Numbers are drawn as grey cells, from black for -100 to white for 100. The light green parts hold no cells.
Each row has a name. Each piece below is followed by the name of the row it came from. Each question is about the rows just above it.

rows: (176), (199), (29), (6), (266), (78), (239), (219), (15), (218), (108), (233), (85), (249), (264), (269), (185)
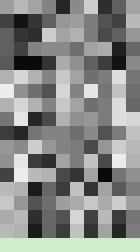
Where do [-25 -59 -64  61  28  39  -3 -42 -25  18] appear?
(29)
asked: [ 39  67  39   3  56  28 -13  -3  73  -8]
(78)
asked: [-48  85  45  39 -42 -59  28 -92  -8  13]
(85)
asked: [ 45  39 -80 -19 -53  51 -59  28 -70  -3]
(185)
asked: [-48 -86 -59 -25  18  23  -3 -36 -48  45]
(199)

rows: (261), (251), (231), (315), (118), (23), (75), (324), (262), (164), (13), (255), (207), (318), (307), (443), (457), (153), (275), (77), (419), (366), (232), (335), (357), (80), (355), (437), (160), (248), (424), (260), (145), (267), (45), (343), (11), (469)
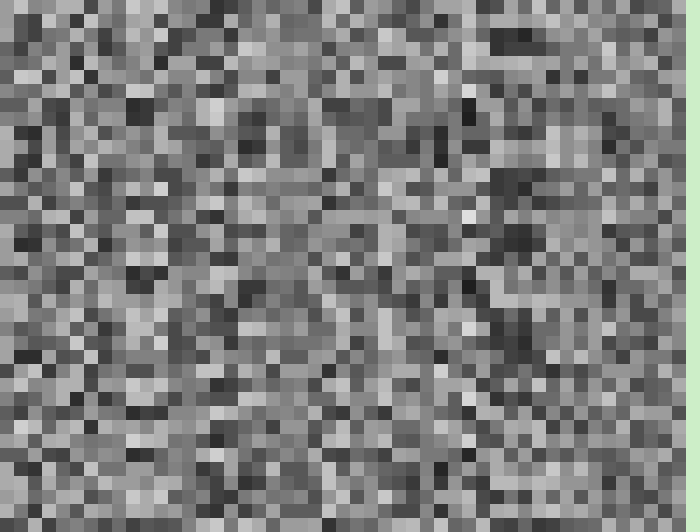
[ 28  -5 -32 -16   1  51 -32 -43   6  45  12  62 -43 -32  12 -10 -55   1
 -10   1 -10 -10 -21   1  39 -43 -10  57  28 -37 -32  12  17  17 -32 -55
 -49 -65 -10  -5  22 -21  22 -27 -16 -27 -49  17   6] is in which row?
(318)
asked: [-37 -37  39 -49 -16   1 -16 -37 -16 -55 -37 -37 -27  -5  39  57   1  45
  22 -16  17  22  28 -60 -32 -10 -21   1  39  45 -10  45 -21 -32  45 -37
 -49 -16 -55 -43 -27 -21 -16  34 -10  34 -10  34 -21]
(307)
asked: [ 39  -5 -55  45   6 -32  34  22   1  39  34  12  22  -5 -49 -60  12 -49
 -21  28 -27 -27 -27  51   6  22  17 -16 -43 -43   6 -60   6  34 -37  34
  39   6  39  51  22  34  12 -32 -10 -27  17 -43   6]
(11)
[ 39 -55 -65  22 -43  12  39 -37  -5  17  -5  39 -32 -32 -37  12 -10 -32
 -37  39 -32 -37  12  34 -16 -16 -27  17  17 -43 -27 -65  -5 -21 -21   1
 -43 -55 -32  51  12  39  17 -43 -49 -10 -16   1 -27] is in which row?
(164)

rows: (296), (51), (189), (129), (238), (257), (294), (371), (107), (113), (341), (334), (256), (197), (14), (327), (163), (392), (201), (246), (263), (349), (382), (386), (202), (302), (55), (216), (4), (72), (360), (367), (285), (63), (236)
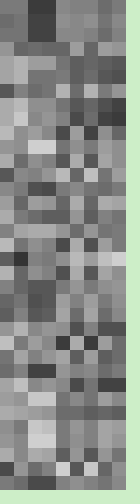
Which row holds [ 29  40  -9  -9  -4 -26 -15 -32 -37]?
(257)
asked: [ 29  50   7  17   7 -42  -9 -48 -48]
(216)
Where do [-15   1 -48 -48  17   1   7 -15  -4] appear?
(55)
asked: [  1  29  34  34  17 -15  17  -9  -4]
(163)

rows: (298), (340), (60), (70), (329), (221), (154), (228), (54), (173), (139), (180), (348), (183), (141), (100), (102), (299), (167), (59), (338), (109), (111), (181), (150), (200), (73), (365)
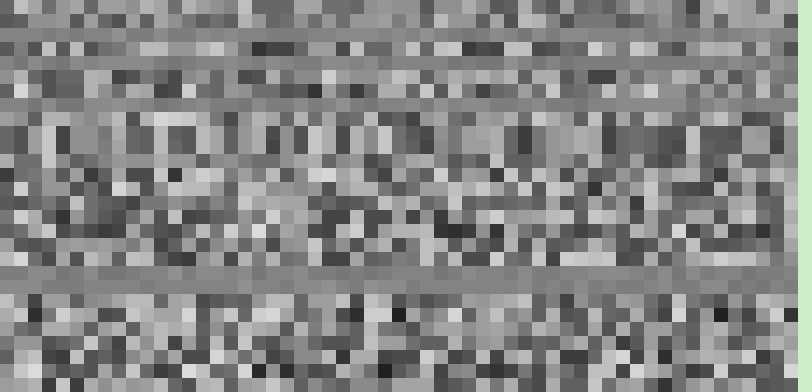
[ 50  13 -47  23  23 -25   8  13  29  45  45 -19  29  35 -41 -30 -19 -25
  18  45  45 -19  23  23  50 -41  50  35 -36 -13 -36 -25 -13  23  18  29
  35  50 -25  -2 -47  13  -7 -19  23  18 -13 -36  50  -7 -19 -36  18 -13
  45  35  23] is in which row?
(109)
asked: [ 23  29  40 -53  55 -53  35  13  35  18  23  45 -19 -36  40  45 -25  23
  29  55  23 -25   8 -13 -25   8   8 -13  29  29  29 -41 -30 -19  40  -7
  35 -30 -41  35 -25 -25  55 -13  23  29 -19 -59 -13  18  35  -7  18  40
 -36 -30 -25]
(365)
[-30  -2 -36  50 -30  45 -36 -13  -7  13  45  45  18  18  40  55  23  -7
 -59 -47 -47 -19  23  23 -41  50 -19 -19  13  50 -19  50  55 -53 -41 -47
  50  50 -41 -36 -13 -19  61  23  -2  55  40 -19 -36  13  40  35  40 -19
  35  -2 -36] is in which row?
(70)

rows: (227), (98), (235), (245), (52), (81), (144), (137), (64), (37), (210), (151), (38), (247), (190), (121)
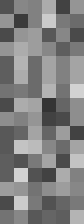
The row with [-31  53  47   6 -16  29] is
(210)
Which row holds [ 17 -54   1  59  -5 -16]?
(98)
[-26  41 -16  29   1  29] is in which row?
(52)

